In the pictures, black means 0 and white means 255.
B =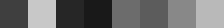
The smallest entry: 25
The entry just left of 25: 38
